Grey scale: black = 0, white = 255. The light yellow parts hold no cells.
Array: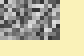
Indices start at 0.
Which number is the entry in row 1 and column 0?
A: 81
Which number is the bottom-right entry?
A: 81
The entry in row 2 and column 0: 138
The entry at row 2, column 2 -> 205
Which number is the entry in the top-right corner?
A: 68
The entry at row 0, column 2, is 205
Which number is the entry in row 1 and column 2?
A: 152
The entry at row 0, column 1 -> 53
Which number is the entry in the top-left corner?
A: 205
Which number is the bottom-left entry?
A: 164

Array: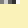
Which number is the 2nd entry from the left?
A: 209
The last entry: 250
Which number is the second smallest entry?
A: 95

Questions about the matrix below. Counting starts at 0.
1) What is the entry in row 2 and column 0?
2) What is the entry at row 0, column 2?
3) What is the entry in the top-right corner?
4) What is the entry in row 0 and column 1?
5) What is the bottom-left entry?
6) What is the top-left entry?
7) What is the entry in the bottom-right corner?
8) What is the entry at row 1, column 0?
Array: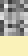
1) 102
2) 60
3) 115
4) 154
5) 102
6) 115
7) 194
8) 74

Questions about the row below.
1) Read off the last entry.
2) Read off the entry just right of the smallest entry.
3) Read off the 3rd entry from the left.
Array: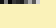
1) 211
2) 58
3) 5
